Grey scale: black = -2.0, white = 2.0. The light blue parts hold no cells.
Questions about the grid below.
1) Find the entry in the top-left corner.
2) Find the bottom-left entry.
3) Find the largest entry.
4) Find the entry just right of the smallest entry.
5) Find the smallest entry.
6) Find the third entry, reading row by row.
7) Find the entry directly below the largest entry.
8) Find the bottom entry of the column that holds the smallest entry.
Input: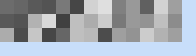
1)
-0.3
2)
0.7
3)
1.5
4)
1.0
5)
-1.0
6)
-0.6
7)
1.2
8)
-0.4

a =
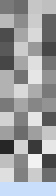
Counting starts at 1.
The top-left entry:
-0.1
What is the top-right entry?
1.0
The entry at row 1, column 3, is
1.1
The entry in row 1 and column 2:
-0.3
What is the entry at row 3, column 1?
-0.8
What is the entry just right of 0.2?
1.2
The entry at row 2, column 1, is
0.9
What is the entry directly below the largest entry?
1.2
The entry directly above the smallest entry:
0.5
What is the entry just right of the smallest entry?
1.3
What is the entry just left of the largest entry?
0.1
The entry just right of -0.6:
1.2
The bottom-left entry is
1.5
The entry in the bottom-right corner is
-0.3
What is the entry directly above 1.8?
-1.1
